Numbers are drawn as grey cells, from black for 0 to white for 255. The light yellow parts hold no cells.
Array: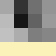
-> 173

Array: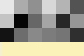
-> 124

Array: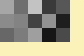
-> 159

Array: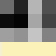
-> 146

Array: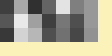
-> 113

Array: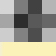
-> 130

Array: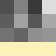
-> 100

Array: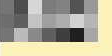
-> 63

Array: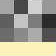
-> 138
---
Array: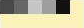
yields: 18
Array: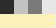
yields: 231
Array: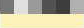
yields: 176
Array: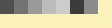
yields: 139
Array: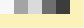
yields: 60
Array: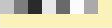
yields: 170
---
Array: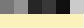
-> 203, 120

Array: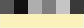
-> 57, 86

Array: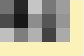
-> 157, 191

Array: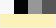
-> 86, 247

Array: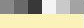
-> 163, 136

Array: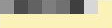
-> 215, 148

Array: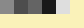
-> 222, 137

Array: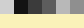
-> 143, 208

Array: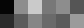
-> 85, 43
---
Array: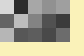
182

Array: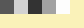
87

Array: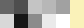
216

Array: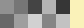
104

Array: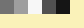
114

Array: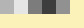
180

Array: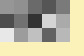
232
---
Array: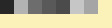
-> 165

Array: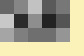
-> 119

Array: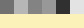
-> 227

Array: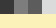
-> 219

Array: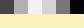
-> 4

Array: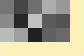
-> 152

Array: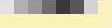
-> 211

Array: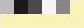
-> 134

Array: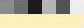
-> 237
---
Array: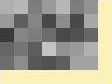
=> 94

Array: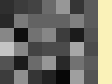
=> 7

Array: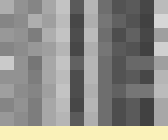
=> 90

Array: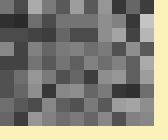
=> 81

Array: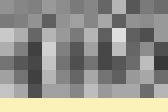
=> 167

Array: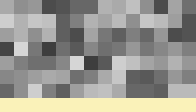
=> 95

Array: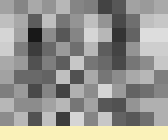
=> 87
